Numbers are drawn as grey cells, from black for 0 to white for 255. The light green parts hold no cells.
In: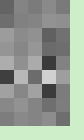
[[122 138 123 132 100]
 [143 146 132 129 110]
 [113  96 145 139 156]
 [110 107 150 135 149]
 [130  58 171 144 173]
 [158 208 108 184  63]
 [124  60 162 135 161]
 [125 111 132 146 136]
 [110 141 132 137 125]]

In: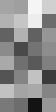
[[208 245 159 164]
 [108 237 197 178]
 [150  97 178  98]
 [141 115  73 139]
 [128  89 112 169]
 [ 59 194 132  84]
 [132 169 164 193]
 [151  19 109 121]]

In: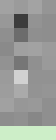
[[149 163 155 162]
 [142 147  60 152]
 [142 143 108 143]
 [155 162 160 138]
 [154 144 118 146]
 [146 146 209 155]
 [149 147 170 157]
 [143 153 151 161]
 [143 135 144 141]]

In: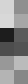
[[143 213]
 [167 216]
 [ 91  29]
 [ 83  77]
 [187 152]
 [135 180]]

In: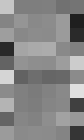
[[116 113 127 126 126 198]
 [ 31 155 140 137 149 132]
 [ 42 155 139 140 136 158]
 [128 137 172 170 165  41]
 [204 157 141 142 147  99]
 [139 104 102 110  98 213]
 [224 137 130 123 128 139]
 [ 64 136 133 125 128 180]
 [153 162 142 130 134 100]
 [ 53 132 139 140 138 155]]

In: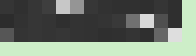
[[ 47  53  47  48  48  50  55 149 199  62  54  48  53]
 [ 47  79 217 113  57  52  50  51  47  52  54  50  44]
 [222 102  47  52  48  47  50  51  54  52  54  52  86]]

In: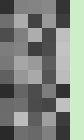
[[ 52 136 132 129  48]
 [ 61 153  67 172 111]
 [191  74 173 128  77]
 [195  77  63 132 125]
 [191  93 154 166 120]
 [188  85 169 151  96]
 [ 50 125  76 101  44]
 [192  70  75 111 107]
 [ 60 159  94 188 108]
 [ 52 128 105 111  41]]

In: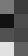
[[ 60 121]
 [ 77  18]
 [ 70  81]
 [ 96 225]]

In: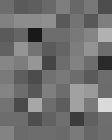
[[ 77 120 104 126 105  94  90 109]
 [126  88 115  89 143 140 140 129]
 [177 133 121 109 109  25 101  90]
 [109 147 125 101  91 116 148  97]
 [ 42 109 130 109  69 150 125 134]
 [109  90 109 121 113  76  94 122]
 [108 154 161 109 127  87 109 132]
 [218 122 161  93 109 167  74 115]
 [110  96  60 111  98  78 109 109]
 [109 103 122 106 109 109 107 131]]
